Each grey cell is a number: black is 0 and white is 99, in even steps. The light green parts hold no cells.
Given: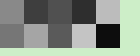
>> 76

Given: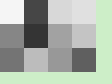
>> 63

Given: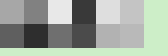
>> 69

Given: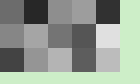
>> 33

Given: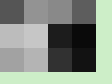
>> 11

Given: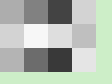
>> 86

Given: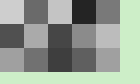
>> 54

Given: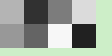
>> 96
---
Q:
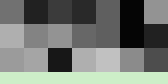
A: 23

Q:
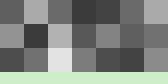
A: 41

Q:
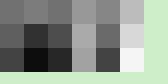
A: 44

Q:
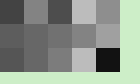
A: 30

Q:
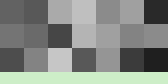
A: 66

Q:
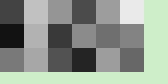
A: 58
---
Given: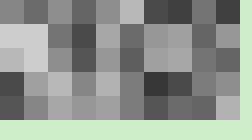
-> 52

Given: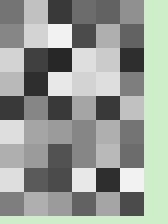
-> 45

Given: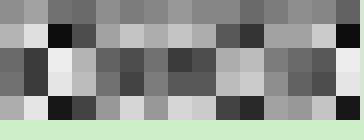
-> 55

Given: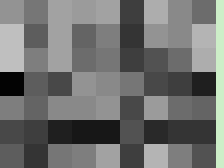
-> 57

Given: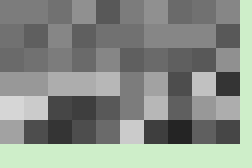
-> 48
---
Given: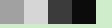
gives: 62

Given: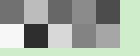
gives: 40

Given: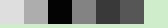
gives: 33

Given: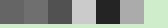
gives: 39

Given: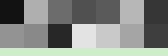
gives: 21

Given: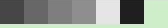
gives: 40
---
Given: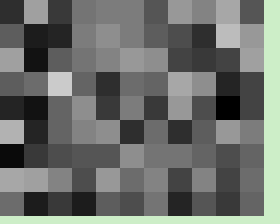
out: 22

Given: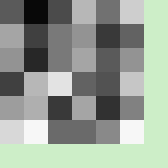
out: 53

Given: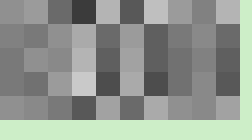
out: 53

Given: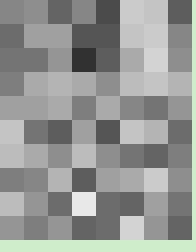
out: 58

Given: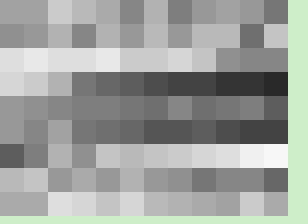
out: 79
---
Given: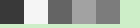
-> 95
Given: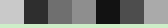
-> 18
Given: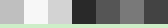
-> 96
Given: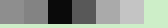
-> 51
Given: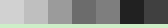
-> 74
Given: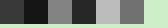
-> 8
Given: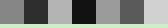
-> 18
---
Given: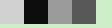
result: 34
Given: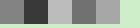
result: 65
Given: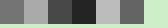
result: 39
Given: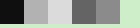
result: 54
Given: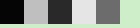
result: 42
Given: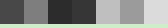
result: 85
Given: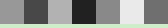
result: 43
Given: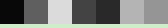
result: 58
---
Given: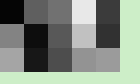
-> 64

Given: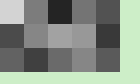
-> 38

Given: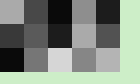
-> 4

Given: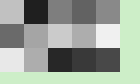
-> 90

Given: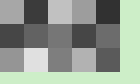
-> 58

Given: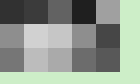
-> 46
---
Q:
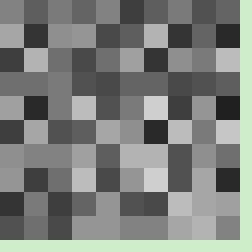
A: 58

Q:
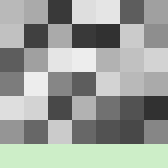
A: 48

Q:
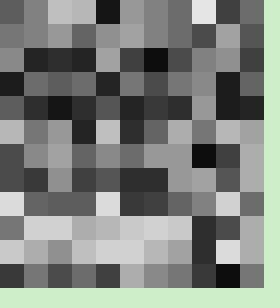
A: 46

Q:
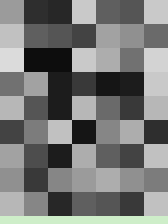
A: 63

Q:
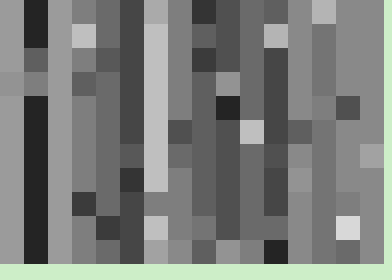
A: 60
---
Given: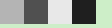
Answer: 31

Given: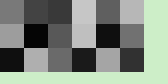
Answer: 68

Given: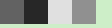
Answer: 15

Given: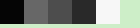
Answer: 40

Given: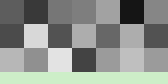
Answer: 56

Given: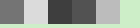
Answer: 85

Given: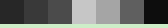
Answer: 22

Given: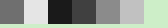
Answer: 89
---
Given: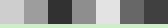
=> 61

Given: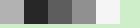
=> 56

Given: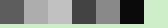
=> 53

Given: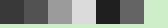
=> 39

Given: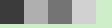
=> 45

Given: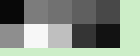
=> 55

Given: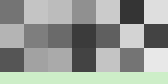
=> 82

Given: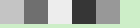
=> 59

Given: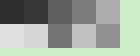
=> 75
